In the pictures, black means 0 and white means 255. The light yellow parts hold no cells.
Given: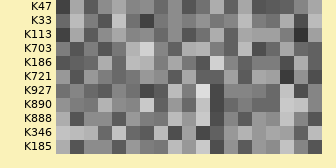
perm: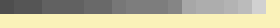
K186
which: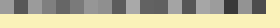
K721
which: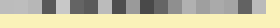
K346
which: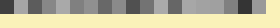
K113
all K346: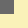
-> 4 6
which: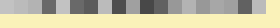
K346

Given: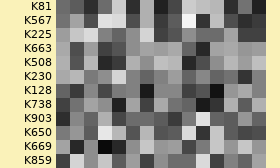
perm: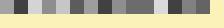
K859
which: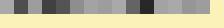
K663
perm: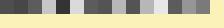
K650
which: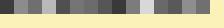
K903

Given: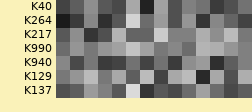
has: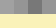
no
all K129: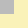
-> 3 7 10
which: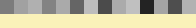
K129
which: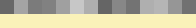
K990
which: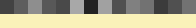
K40

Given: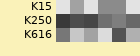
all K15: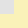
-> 1 3 6
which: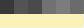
K250

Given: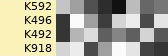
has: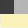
no
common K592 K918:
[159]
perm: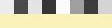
K496
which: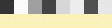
K496

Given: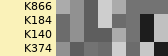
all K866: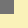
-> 6 7 8
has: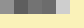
yes
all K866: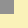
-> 2
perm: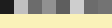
K184
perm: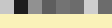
K374
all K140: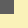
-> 3 4
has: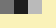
no

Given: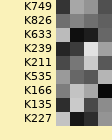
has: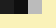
no
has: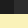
no
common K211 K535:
[88]

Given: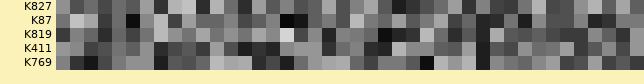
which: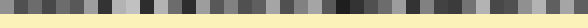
K827
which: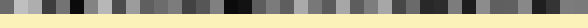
K87

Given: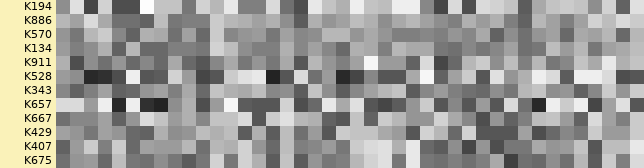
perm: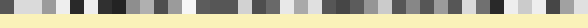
K657
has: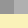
yes
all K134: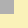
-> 4 17 22
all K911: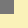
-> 14 16 36
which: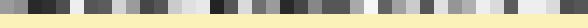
K528
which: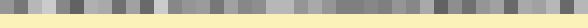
K570
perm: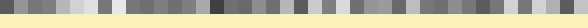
K675

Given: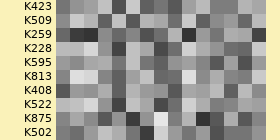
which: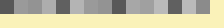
K408
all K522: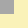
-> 7 14
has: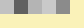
no
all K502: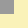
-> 3 9 11
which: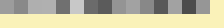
K595
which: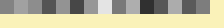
K875
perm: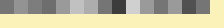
K502

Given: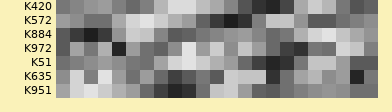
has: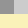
yes
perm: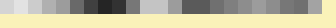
K51
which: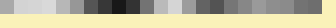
K951
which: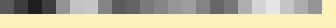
K884
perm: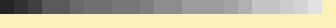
K51

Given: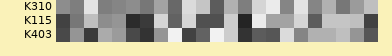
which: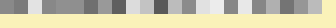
K310
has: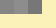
yes
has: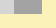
no
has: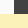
no
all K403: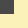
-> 1 6
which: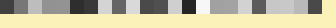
K115
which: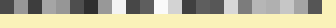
K403

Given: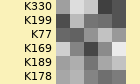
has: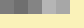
no
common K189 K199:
[117]
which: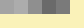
K178
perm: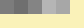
K178

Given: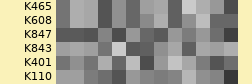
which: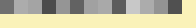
K465
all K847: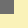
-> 12
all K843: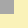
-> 2 9 11
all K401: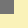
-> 1 3
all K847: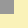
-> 6 9 11
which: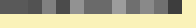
K847
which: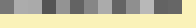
K608

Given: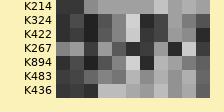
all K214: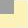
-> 4 5 6 7 9 11
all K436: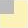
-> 4 5 8
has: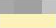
no
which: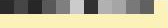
K894
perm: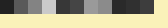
K422
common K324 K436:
[48]
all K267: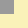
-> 2 4 8

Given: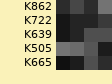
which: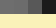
K505
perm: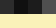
K665
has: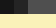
yes
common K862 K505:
[115]
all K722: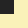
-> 2 3
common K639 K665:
[79]

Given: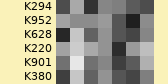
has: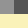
yes
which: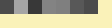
K294
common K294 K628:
[134]
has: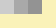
yes

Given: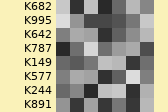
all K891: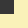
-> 2 4 6
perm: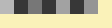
K891
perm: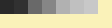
K244
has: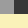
no
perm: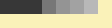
K891
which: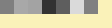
K577
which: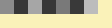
K891

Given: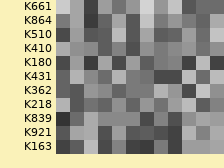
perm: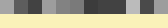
K163
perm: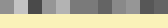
K362

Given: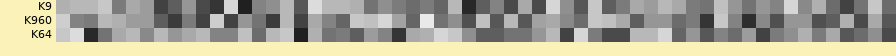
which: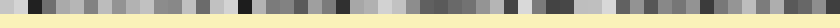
K64
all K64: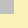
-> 14
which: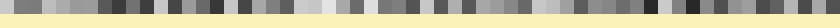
K960
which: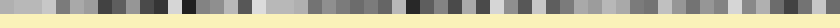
K9
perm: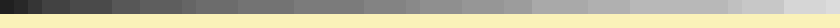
K9

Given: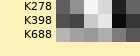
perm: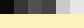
K398
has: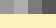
yes

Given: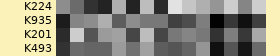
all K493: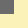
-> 2 15
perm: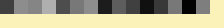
K935
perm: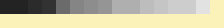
K224

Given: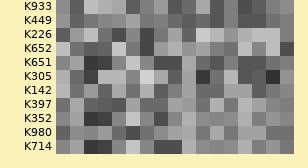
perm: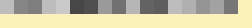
K226
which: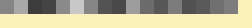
K651
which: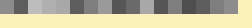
K933
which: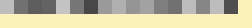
K652
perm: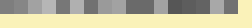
K397
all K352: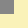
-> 1 5 7 9 12 17
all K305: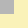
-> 4 5 13

